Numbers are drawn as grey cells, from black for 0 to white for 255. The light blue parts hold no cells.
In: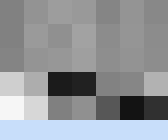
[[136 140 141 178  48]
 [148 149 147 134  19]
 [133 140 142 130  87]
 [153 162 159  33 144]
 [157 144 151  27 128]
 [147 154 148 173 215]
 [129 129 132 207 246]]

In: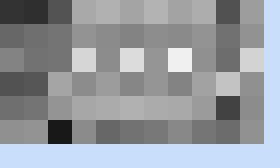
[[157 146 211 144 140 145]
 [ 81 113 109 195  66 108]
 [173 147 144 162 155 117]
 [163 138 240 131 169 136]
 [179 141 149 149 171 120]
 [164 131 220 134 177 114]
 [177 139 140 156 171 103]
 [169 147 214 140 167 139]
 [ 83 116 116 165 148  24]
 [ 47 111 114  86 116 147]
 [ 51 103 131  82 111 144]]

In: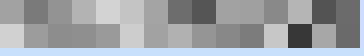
[[108 105]
 [ 83 167]
 [181  54]
 [138 199]
 [159 124]
 [162 136]
 [ 85 148]
 [110 176]
 [164 162]
 [195 204]
 [210 155]
 [178 143]
 [146 141]
 [123 157]
 [161 209]]

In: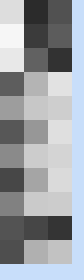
[[ 81  92  50 226 206 223 212 218 204  52 194]
 [ 43  59  97 180 199 151 204 165 202  70 176]
 [221 246 232  93 157  87 138  71 129  83  78]]

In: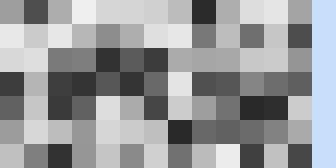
[[164  77 149  95 204 170  71]
 [229 198 203 109  46 130 193]
 [221 111 200 133  41 107  64]
 [174 189 168  86 114  97 236]
 [ 43 120 166  80 158 104 187]
 [188 231 171 228 204  41 113]
 [208 223  60 105  70 191 208]
 [213 174  91  52 171 203 138]
 [214 141  50  87 221 214 197]
 [239 183 126  52  97 151 150]
 [173 231 122  62  58 189  50]
 [ 78 203 222 181 198 215 127]
 [158 232 216  61  97 156 192]]

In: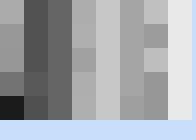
[[233 233 233 233 233]
 [192 156 190 151 151]
 [165 165 165 165 159]
 [199 199 199 199 199]
 [173 175 161 174 175]
 [101 101 101 101 101]
 [ 82  82  82  89  80]
 [171 152 151 115  27]]
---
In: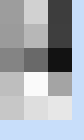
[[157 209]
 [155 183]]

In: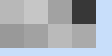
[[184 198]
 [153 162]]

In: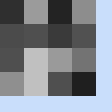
[[ 47 155]
 [ 75  79]]

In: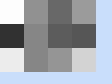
[[253 145]
 [ 49 134]]

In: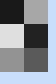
[[ 25 167]
 [223  34]]

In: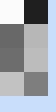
[[251  31]
 [104 183]]

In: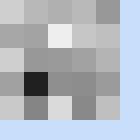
[[207 184]
 [167 163]]

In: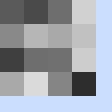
[[ 89  73]
 [136 182]]
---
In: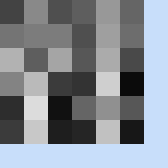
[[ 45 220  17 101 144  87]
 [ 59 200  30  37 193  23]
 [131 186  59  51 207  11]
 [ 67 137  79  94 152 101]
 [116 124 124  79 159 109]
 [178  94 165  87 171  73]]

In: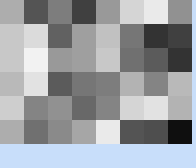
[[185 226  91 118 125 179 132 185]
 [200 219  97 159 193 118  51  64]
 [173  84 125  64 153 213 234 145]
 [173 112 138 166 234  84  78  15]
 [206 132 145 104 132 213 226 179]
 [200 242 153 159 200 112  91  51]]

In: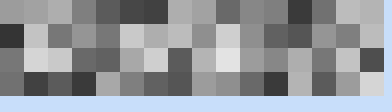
[[113  65  91  58 168 127  97  85 156 143 105  58 180  91 156 213]
 [ 52 195 119 149 119 201 174 188 143 207 143  97  85 149 127 188]
 [156 162 174 127  91  71  65 174 162 105 135 127  58 113 188 180]
 [119 213 201 105  97 168 207  91 180 227 156 135 174 119 195  78]]

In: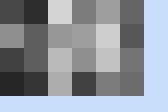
[[143  94 151 158 206  87]
 [ 38  53 173  65 124 108]
 [ 65  94 186 143 194 116]
 [ 72  45 212 124 158 101]]

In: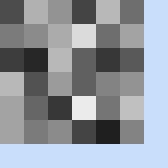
[[163 102  55 235 117 192]
 [163 123 139  68  31 131]
 [ 76 177 147  68 184 110]
 [184  82 155  96 131 147]
 [123 139 171 219 110 163]
 [ 61  39 184  96  55  89]]

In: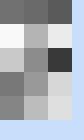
[[201 140  57]
 [113 106  90]
 [120 153 215]
 [133 188 223]
 [249 180 235]]
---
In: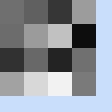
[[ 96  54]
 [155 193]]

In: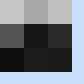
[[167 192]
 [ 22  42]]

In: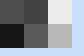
[[ 67 236]
 [ 91 184]]

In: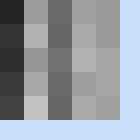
[[156 106]
 [177 103]]

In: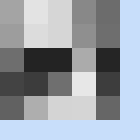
[[227 214]
 [220 214]]

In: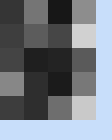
[[117  23]
 [ 92  70]]

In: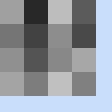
[[ 40 189]
 [ 66 141]]

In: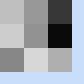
[[152  55]
 [146  10]]
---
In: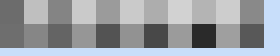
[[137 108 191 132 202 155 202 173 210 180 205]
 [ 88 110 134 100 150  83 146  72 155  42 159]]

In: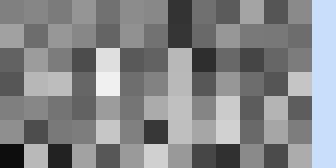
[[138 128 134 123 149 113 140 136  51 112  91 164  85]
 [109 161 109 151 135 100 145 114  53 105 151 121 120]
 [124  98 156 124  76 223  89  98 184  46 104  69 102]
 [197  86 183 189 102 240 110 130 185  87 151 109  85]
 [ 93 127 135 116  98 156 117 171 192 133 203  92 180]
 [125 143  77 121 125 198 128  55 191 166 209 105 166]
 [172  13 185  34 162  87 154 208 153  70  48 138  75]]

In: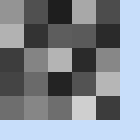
[[ 76 148  80  30 168]
 [ 42 178  51  93  90]
 [135  61 132 180  42]
 [182  68 106  35  83]
 [ 60 110 134 110 207]]

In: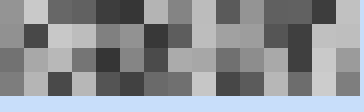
[[193 148 201 103  97  61  54 180 132 188  90 148  96  97  61]
 [190 145  72 200 189 128 146  56  93 189 161 157  85  63 192]
 [155 114 168 184 117  53 133  75 171 167 112 141 169  63 201]
 [126 125 181  73 183  84  65 106 112 198  71  91 183 109 204]]

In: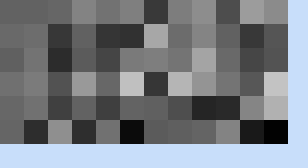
[[139  98  98 102 131 114 127  57 125 141  77 156]
 [ 85 105 109  55  97  53  49 167 108 132  97  56]
 [ 83  96 115  44  91  69 122 126 116 164 105  70]
 [195 112 123  82 153 103 192  54 181 148 116  87]
 [177 103 113  64  98  63  99  96  78  37  41 133]
 [  2 101  45 143  46 113  11  91  95 100 131  25]]

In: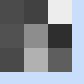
[[237  75  65]
 [ 46  81 141]
 [ 94  73 177]]

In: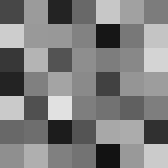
[[124  71 155  35 104 199 161]
 [196 205 153 152 130  22 120]
 [212  55 180  83 142 125 136]
 [157  35 128 164 138  65 149]
 [126 202  80 225 126 114  96]
 [ 48 104 110  28  84 168 172]
 [203 143 175 128 115  18 153]]
